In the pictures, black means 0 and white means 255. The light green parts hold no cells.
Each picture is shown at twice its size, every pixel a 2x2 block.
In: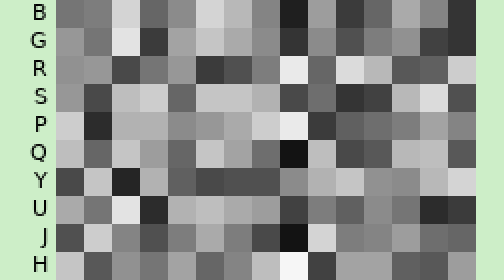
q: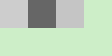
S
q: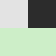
U

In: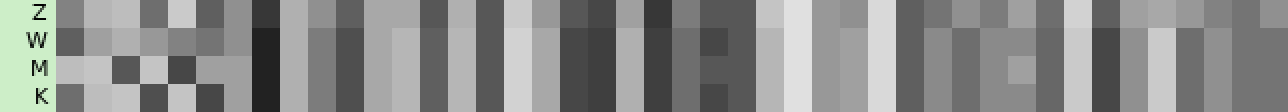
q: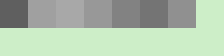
Z
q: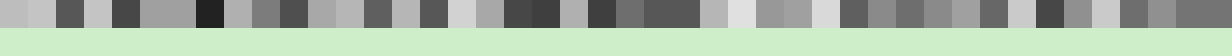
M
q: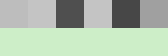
K

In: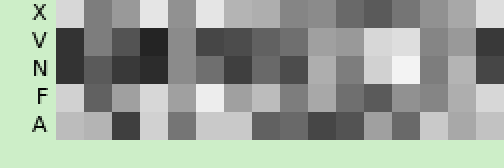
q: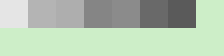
X
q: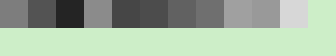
V

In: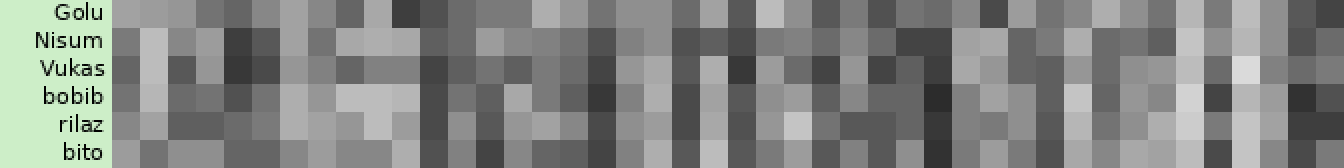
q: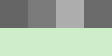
Nisum
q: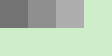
rilaz
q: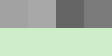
Nisum
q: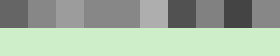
bito
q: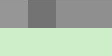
Golu
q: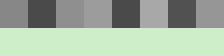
rilaz
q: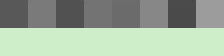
Golu

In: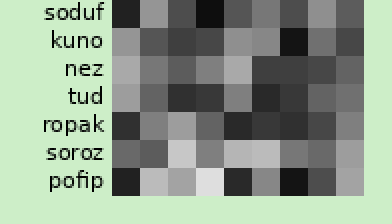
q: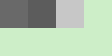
soroz
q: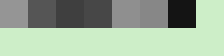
kuno
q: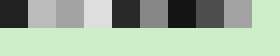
pofip
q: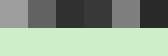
tud
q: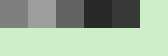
ropak
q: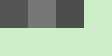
soduf

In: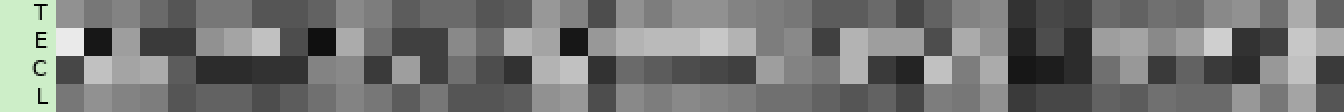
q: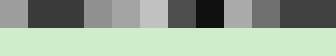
E
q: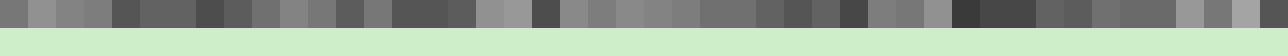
L

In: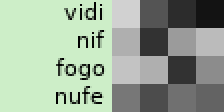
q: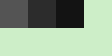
vidi
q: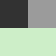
nif
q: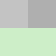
fogo
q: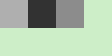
fogo

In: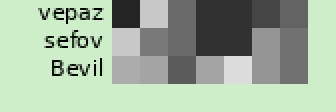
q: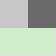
vepaz
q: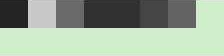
vepaz
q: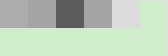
Bevil
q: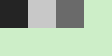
vepaz
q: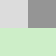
Bevil
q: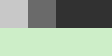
vepaz
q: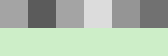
Bevil

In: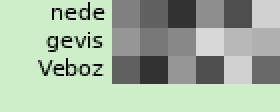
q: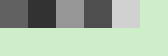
Veboz
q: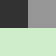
Veboz
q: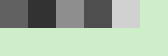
nede
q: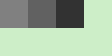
nede
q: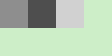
nede
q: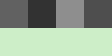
nede

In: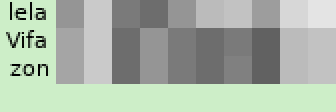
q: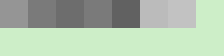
Vifa
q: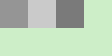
lela
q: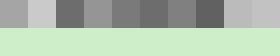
zon

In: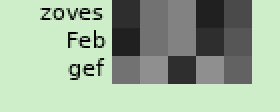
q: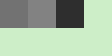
Feb
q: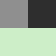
gef
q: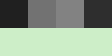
Feb
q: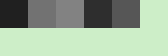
Feb

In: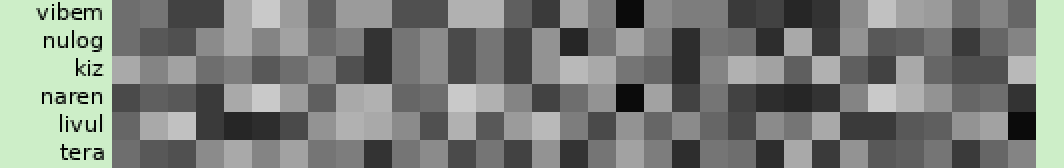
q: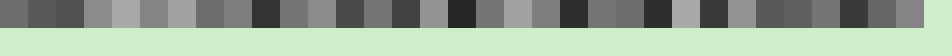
nulog
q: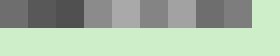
nulog

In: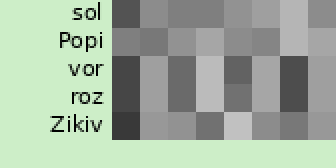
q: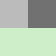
roz
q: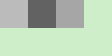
vor
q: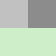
Zikiv
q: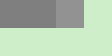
sol

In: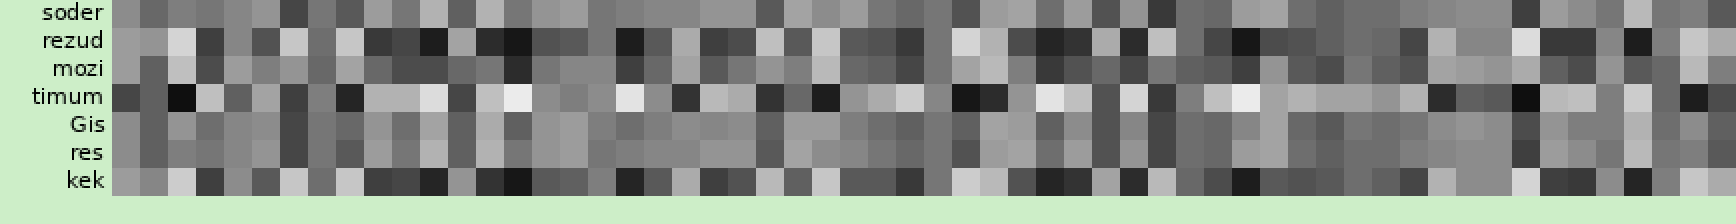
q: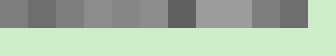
Gis
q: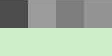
mozi
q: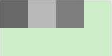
mozi
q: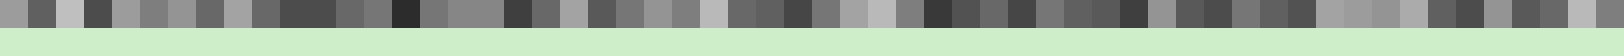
mozi

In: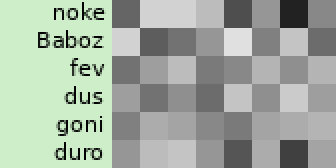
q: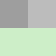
fev
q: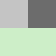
Baboz

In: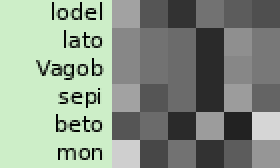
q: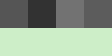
lodel
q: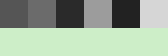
beto
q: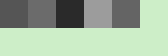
sepi
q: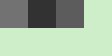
mon
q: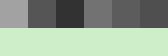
lodel

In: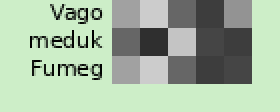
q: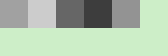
Vago
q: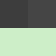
Fumeg
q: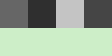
meduk
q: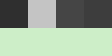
meduk
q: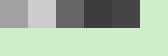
Fumeg

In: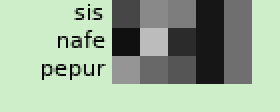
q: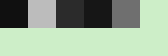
nafe
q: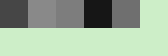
sis

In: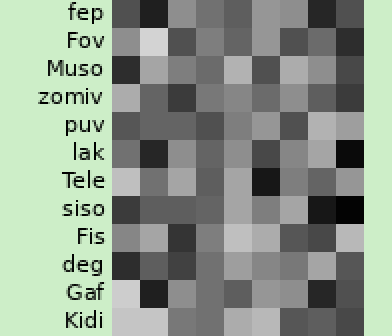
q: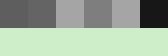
siso
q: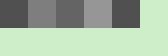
Fov

